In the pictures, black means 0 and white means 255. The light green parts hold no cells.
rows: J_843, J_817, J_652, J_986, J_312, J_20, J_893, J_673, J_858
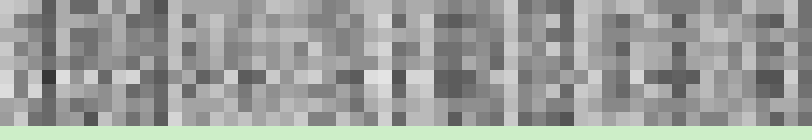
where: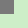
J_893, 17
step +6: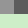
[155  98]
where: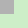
J_986, 15
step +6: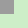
[162]

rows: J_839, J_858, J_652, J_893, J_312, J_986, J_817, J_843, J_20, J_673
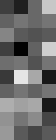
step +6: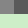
[139  96]
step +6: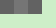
[104 123 104]

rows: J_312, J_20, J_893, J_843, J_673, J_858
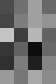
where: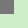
J_858, 1
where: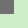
J_312, 1
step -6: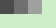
[ 70 106 154]
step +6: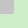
[202]
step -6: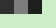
[ 41 119  25]
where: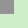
J_20, 3

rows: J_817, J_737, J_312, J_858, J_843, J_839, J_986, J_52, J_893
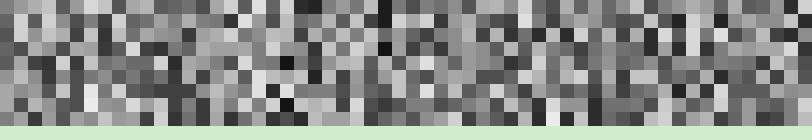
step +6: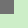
[119]
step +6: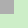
[180]
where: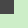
J_893, 55
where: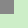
J_839, 4
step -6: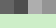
[ 94  72 168 142]
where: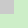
J_52, 47
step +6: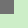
[119]

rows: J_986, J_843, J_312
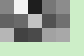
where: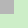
J_312, 0
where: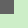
J_843, 0
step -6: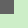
[92]
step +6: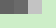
[104 112 201]
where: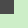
J_312, 2
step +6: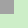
[168]

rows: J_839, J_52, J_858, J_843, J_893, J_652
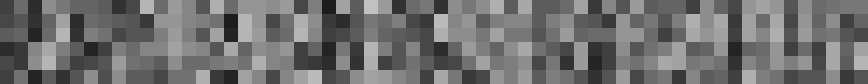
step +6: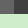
[106  70]
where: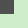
J_652, 7

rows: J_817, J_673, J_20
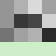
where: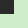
J_20, 3
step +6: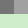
[122 167]
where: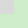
J_817, 2
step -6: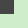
[63]
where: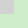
J_673, 3
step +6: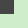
[75]
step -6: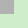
[171]

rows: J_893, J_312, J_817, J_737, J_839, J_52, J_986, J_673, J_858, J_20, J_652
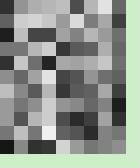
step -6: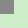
[130]
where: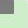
J_312, 6

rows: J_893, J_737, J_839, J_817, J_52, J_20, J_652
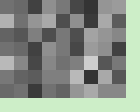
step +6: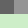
[105 155]
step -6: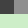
[ 59 137]
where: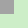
J_839, 6

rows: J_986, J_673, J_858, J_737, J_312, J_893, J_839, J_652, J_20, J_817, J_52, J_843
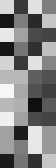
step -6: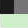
[ 22 111]
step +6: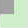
[167]
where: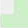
J_20, 0
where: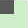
J_652, 3
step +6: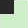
[47]
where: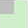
J_737, 3
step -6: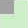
[155]

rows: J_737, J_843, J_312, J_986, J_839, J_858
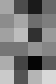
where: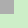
J_839, 0
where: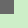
J_737, 3
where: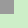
J_312, 3
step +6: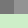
[124 153]
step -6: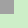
[155]

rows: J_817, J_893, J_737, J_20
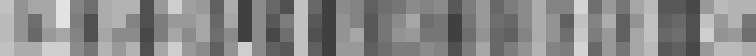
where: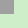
J_817, 13
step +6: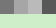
[124 172 192  94]
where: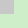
J_737, 41
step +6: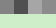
[137  86 172 145]

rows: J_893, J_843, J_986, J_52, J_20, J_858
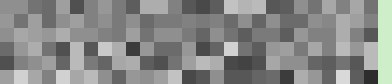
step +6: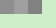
[149 165 135]
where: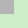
J_893, 17
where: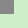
J_843, 23

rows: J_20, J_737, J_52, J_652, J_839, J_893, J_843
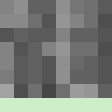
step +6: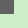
[103]
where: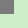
J_893, 0
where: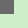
J_839, 5
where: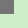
J_20, 5
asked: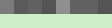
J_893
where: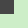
J_843, 3

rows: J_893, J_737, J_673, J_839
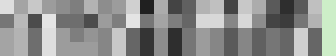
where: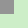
J_673, 6
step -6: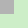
[173]

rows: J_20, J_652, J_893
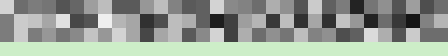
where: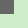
J_20, 5
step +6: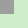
[164]
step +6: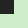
[41]

